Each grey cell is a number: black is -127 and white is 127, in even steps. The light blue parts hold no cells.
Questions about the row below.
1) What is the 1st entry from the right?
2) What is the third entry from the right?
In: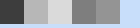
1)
20
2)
90

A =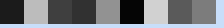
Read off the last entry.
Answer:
-3
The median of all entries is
-37
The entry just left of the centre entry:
-78

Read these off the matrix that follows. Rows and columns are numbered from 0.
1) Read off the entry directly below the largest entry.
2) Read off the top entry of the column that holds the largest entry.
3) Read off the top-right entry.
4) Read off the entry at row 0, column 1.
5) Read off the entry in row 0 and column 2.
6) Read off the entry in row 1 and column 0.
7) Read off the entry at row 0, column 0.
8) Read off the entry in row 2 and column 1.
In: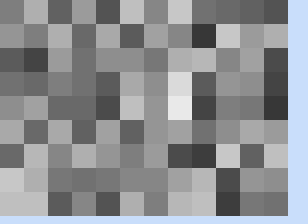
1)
33
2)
71
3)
-44
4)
47
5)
-30
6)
21
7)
-1
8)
-59

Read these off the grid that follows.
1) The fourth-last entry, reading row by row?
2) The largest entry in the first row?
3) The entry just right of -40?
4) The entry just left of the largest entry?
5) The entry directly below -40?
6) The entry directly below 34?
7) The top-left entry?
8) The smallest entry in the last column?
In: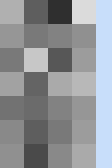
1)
16
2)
91
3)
28
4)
-80
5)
42
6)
-13
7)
48
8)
16

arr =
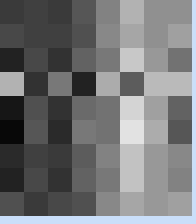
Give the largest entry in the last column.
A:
57
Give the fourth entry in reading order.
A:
-40
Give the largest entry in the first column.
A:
50
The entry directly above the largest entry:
84
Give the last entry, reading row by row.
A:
31
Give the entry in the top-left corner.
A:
-68
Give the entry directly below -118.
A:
-84
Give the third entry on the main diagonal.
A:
-76
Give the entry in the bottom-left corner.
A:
-46
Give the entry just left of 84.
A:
-13
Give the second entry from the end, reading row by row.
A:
23
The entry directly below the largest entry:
65
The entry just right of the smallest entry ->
-40
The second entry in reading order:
-62
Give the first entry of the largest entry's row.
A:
-118
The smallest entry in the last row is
-68
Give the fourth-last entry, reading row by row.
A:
8
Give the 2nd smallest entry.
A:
-104
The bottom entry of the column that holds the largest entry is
38
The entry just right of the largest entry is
44
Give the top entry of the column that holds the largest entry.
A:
50
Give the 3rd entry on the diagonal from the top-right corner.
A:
71

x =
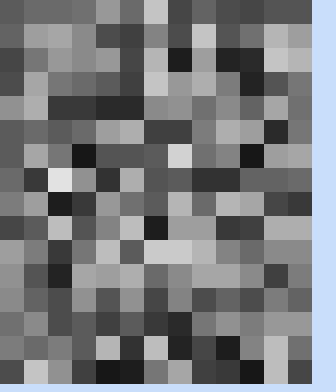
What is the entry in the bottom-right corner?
-57
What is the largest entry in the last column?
53
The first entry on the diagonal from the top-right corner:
-43
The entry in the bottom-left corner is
-51
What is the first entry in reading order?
-36
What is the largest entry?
98
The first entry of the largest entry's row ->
-21
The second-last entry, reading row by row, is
61
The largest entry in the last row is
68
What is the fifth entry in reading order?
24
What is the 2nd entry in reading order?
-21
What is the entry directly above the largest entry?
-9
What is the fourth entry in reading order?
-15
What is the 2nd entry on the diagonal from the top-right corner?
53
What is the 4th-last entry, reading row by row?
-70
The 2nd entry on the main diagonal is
30
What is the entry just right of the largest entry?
17
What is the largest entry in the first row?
68
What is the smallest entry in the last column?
-70
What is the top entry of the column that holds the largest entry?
-21
